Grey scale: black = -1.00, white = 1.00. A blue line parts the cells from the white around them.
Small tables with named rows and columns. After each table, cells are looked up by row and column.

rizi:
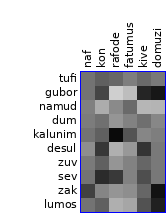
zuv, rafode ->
0.17
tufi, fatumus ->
-0.01
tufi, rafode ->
-0.19
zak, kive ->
-0.20
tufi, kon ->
-0.25
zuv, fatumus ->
0.02
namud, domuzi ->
0.41
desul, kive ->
-0.59
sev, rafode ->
-0.55
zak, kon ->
0.04
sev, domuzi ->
-0.06
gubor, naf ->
-0.10
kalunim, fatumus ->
-0.34
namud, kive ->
0.43
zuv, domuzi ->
-0.05
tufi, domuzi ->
-0.05

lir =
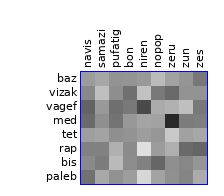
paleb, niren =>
0.69
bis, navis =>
0.08
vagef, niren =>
-0.42
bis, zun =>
0.06
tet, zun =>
0.26
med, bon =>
0.19
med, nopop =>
0.27
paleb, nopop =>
0.28
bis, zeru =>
0.12
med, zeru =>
-0.69
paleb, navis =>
-0.11
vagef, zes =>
-0.06
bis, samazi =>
-0.03
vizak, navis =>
0.07
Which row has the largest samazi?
vizak

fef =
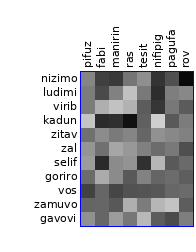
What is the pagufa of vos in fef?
-0.19
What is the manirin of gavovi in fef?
0.22
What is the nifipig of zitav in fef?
0.14
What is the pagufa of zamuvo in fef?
0.53
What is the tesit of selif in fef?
-0.62
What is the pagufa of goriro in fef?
-0.15
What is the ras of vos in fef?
-0.36
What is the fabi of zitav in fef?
0.10
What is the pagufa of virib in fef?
-0.06
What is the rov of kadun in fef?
-0.03
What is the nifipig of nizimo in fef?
-0.59
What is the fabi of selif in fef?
-0.67
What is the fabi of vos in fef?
-0.20
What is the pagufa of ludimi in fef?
-0.01

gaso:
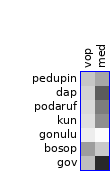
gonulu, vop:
0.86
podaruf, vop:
0.70
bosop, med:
0.58
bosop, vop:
0.23
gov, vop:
0.49
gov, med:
-0.68
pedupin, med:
0.31
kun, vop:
0.75
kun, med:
0.12
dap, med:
-0.28
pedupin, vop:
0.55
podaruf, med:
-0.02
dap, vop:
0.65
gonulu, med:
0.98
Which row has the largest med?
gonulu

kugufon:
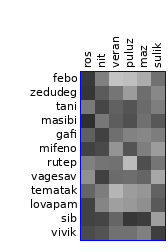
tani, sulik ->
-0.01
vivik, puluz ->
-0.11
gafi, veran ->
-0.13
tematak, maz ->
0.18
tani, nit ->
-0.45
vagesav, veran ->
-0.16
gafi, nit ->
-0.49
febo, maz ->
0.35
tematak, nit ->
-0.02
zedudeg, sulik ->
0.07
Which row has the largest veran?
febo

